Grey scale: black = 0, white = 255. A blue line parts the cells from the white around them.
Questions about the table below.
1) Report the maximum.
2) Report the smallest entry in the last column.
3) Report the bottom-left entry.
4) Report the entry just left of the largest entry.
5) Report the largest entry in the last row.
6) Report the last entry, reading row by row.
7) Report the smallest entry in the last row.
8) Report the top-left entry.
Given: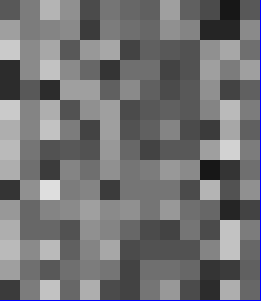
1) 222
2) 67
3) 59
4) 144
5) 194
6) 103
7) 44
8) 88

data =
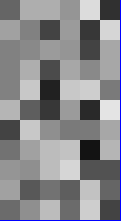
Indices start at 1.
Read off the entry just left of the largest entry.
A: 41
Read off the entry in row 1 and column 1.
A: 101
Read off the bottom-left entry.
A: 107
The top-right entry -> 48
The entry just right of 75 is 167
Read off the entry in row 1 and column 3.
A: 174
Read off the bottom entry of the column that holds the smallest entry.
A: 206
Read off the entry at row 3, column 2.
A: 137
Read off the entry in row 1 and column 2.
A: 174
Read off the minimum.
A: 19
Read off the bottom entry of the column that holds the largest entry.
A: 67
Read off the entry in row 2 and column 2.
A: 129
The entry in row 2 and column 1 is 161
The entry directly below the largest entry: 167
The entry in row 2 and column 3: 67

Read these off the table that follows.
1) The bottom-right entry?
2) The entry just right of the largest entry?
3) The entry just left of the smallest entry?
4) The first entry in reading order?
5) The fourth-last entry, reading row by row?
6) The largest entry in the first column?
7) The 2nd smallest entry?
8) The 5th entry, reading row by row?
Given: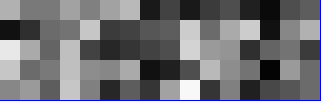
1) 107
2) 53
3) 115
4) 177
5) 32
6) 232
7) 10
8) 128

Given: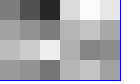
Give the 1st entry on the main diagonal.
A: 125
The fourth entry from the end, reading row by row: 117
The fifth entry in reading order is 250
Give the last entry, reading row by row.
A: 162
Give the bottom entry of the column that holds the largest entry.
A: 196
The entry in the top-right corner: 231
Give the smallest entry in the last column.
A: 140

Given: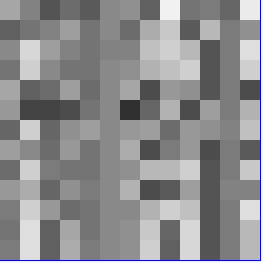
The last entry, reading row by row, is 184
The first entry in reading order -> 166
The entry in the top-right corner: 235
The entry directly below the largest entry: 200
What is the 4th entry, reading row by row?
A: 108
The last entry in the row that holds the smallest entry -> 178
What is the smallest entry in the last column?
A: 76
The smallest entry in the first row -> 84
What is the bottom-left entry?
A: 123
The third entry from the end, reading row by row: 84
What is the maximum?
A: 241
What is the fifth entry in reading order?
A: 90
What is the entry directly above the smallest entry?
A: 166
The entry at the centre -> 152
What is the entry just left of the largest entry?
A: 96
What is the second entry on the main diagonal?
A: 116
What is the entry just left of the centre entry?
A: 137
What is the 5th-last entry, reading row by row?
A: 96
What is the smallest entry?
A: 48
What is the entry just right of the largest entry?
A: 116
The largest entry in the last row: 222
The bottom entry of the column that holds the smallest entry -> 144
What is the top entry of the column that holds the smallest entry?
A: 144

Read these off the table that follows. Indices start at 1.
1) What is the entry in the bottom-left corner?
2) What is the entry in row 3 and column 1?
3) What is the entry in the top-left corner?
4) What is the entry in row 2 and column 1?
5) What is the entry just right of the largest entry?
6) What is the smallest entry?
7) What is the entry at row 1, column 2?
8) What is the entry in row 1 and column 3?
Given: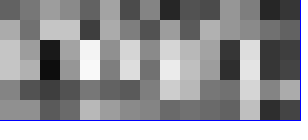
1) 144
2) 197
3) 98
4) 171
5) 126
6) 13
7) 119
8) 157

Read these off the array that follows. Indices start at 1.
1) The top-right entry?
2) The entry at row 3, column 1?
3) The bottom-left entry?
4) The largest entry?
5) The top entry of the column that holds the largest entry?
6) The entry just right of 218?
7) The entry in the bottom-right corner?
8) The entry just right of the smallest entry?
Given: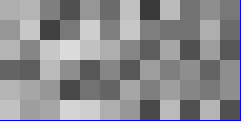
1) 120
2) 180
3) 193
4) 218
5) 80
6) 193
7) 80
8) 186

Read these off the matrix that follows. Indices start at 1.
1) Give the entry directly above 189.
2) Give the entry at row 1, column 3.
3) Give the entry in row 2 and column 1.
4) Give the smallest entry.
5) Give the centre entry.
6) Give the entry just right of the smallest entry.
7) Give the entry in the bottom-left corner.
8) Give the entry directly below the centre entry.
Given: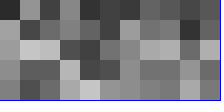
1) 107
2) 65
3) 162
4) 43
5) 114
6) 148
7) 128
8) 79

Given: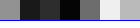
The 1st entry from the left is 146
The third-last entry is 109
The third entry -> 45

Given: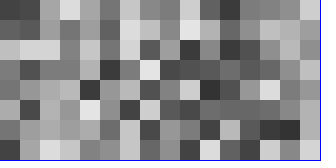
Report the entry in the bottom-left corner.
67
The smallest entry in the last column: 143
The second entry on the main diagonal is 89
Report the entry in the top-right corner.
206
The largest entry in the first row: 220
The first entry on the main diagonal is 67
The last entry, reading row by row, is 212
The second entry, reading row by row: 73
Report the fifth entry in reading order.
166
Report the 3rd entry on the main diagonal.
212
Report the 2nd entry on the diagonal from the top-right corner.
179
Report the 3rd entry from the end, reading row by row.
206
